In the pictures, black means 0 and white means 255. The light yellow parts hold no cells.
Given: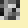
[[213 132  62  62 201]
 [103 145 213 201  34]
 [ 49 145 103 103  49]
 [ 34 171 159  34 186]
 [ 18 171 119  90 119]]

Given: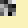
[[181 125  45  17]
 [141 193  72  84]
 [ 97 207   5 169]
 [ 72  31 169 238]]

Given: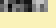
[[108 137   7 123 123 108  63  35 123 183  95 152]
 [ 95 152  35 137  79 108  51  21 123 167 108 137]
 [ 51 167  79  79  21  63  21  21 167 197 197 152]]

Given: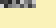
[[212  47 118 143 158  86 158  61 130]
 [ 61  73  33 143  47 200 130 102 200]]

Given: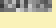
[[101 116 116 116 213 187 143 187 159 143 143 130 174]
 [ 85 159 116 187  85 174  73 159 143 130 101  85 130]
 [ 58 130 187 143  58 159  85 201 143 101 159 101 101]]

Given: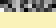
[[247 116 146  60 203 131   5 104 159  60 104  45  76 173]
 [116 146  19 173 189  45 146 215  32 104  76 189  60   5]
 [ 19  32  91 159 189  91  45 159  91 146  76 159 159  91]]

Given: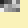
[[240 165 150 135 109]
 [109 181 150 181 195]
 [ 35  78  94 211 121]]

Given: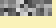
[[150 180 138 150 180  65 164  79  95 164 138 180 180]
 [125 150 125 125 194 210  49  79 109 109 125  95  95]
 [109 194  95 109  65 194 210  49 164 109  95 164 109]
 [ 95  49  79  95 222 180 150 194 180 109  79 164 138]]
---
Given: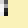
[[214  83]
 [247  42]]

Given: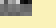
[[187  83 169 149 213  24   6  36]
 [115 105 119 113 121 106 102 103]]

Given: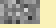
[[120 139 165 184  72 123 151 146 160 108]
 [164 129 125 109 123 117 212 114 110 155]
 [131 120  97 140 122 146 155  45 117 146]]

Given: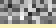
[[ 89 168  84 178 169  92 186 205 112 179  77 172 210  85]
 [105  84 152  87  84 194  76 215 205  47  95  89 212  97]
 [123 125 226 130 129 248 109 105 217 203 118 117 129 129]]

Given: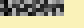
[[ 65   8 187 124 145  57 158 177  89  55 156  32 194 160 126 155]
 [ 44  44   6 178  36  31  30 171  65  26  45 110 111  27 181  40]]

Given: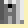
[[ 87 232 172 232 190 234]
 [ 87 110 171 110 190 234]
 [ 87 110 171 110 190 234]]

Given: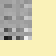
[[159 160 161 169 155 166 147 153]
 [161 166 168 165 158 166 169 158]
 [168 114 128 179 148 143 201 191]
 [162 164 169 168 157 168 164 155]
 [151 167 154 150 163 162 153 157]]
